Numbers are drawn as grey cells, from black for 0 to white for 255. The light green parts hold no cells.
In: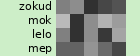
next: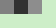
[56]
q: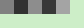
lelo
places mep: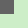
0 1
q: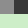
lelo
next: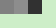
[71]

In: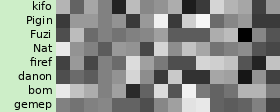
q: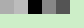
Fuzi
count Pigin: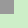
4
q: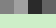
bom
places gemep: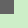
4 5 11 13
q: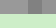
Pigin
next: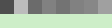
[92]

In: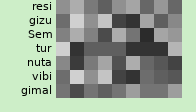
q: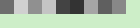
gizu
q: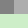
Sem
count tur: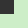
4
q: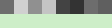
vibi
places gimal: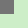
0 2 4 6 7

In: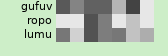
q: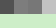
lumu
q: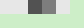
ropo
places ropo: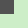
2
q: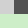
lumu
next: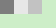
[231]
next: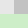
[231]
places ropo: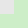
0 1 4 6

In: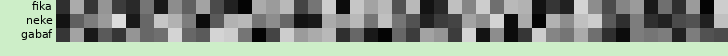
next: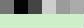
[185]
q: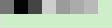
gabaf
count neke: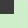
1
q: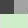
neke

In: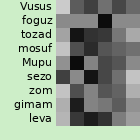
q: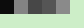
Mupu
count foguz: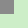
5
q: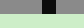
foguz
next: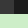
[50]
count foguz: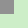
0
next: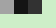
[56]

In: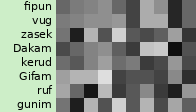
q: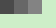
Dakam
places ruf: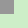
9
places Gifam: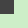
4 7

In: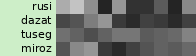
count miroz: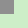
0
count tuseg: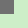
1
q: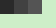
miroz
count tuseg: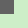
3
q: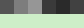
dazat

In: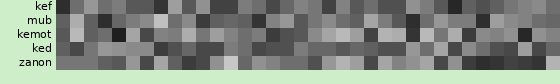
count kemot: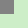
4
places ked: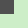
8 15 16 23 24 31
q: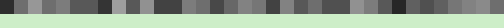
kef
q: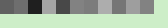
kemot
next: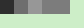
[46]

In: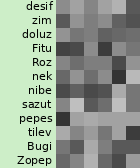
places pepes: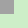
1 3 4 5
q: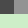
Roz
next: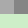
[155]
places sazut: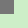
5
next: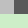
[110]
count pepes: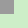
0

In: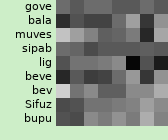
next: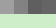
[123]
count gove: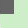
0
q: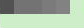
Sifuz
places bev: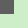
3 4
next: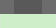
[89]

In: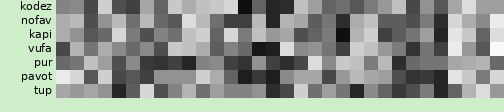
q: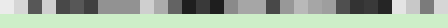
pavot
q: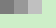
kodez
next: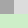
[158]
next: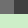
[64]
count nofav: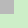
5

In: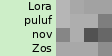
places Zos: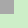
0 1 2
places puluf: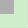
1 2
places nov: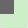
3
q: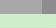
Zos
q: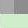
Zos
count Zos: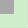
3

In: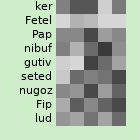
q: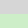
Fetel
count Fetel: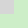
3
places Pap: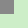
0 1 4
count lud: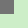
1

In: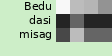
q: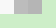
Bedu
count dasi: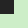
3
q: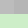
Bedu
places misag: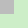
1
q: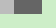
misag

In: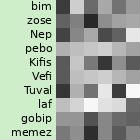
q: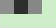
memez
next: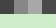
[98]

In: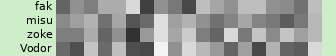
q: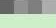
fak
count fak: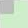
4
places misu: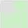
7

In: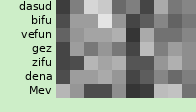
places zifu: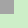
3
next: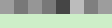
[142]
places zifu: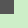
5 6
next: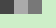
[134]
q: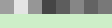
bifu
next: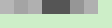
[142]
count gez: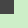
2

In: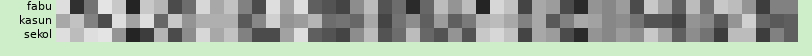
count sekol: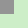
3
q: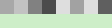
fabu
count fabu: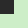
2
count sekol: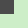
4
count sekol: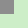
4
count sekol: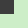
3
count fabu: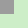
2

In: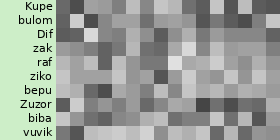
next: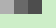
[169]
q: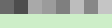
bepu
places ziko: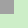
1 2 3 6 10 15
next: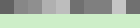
[183]
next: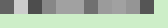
[120]
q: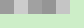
ziko

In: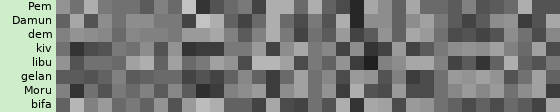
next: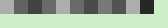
[141]
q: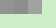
kiv
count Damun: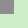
7

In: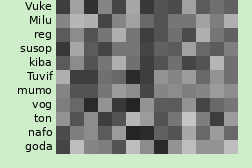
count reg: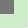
3
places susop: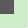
2 8 11
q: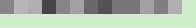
Milu
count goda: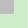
4
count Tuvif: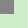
1

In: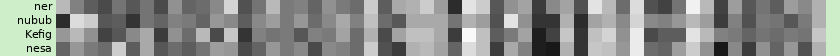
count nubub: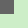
2
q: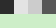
ner
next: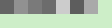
[177]
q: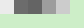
nesa

